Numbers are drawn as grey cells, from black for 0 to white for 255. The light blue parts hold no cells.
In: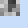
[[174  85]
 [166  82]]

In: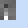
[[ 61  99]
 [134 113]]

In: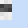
[[87 80]
 [78 60]]

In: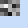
[[244 175]
 [ 59 177]]

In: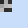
[[187 195]
 [ 44  49]]

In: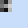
[[156 210]
 [ 15 182]]

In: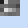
[[111  98]
 [222 180]]

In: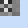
[[ 85 164]
 [219  49]]
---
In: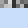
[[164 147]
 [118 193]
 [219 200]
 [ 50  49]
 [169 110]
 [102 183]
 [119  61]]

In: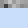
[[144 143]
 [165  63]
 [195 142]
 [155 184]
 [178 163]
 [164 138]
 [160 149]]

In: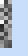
[[250 199  87 181 146 246  41  54 163  71 140 160]
 [ 67  91 157  65 186  62 165 133  71 133 103  97]
 [182 109  81 128 103 191 120 165 163 175  89  78]]

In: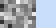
[[133  43  83 216 134  51 182]
 [173 125 135 188 223 139 148]
 [115 176 160 188 205 136  50]
 [133 166  98 117 193 165 131]
 [248 150 210 167 127 128 130]
 [181 124 148 172 124 149 126]
 [202 116 120 136 178 184 209]
 [159 177 142 150 110 215 131]
 [132 111  78 232 102 128 124]]

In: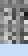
[[129 121 106 137 146 162 118 141 108 164 142]
 [147 126 198  92 194 187 150 168 191 207 174]
 [106 121 172 152 199 100 119 105 171  97 198]
 [151 125  83  75  69 185 138 166  86 183  67]
 [120 130 129 130 157 138 134 131 131 146 154]
 [102 123  71 172  86  99 114  90  76  98  90]
 [164 125  92  24  59 220 153 178  90 225  74]]

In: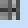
[[136 126  55 132 148]
 [134 124  58 129 144]
 [ 91  89  82  90  92]
 [177 154  34 168 195]
 [ 76  78  89  76  74]]
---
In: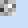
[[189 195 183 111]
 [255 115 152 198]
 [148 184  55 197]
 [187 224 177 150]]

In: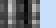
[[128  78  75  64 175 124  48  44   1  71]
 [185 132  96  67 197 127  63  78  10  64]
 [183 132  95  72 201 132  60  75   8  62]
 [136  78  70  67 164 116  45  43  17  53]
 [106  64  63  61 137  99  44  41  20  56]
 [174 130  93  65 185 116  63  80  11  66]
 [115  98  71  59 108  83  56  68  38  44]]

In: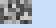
[[118 164 191 185 102 142  81 184]
 [122 125 141 172  50 213  82  75]
 [ 92  86  78 206 108 106 163  73]
 [203  95  96 189 169 156  70  84]
 [206 194  90  61 115 167  55 194]
 [ 57 111  94 169 185 158 186  88]]

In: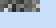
[[137 115 111 100  70 114  70  54 111  92]
 [111 193  95  70 171  45 112 131  86  98]
 [149  93 101 218 117  37 108  50 111 103]]

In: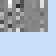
[[223 136 123 137 250 135 146  80 137 138 147 131]
 [221 131 128 137 229 134  42  76 135 132 148 127]
 [138 131 113 135 154 133 200 108 136 137 133 125]
 [105 137 183 125  72 141 117 166 136 135 134 136]
 [136 137 158 128 146 140 193 121 141 127 140 136]
 [161 134  78 133 171 129 113 126 130 135 130 133]
 [120 132 191 139  66 128 142 153 133 134 130 133]
 [187 133 111 136 184 129 221 102 122 135 132 137]]

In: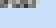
[[119 212 133  76 168 141 175 109 115 179]
 [122 220 110 133 217 118  81 137  53 133]]

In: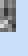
[[135 111 172 100]
 [141 117 171 101]
 [108  89 130  52]
 [107  87 133  53]
 [146  99 124 109]
 [ 89  88 166 204]
 [136  51 219 154]
 [141  94 113 104]]
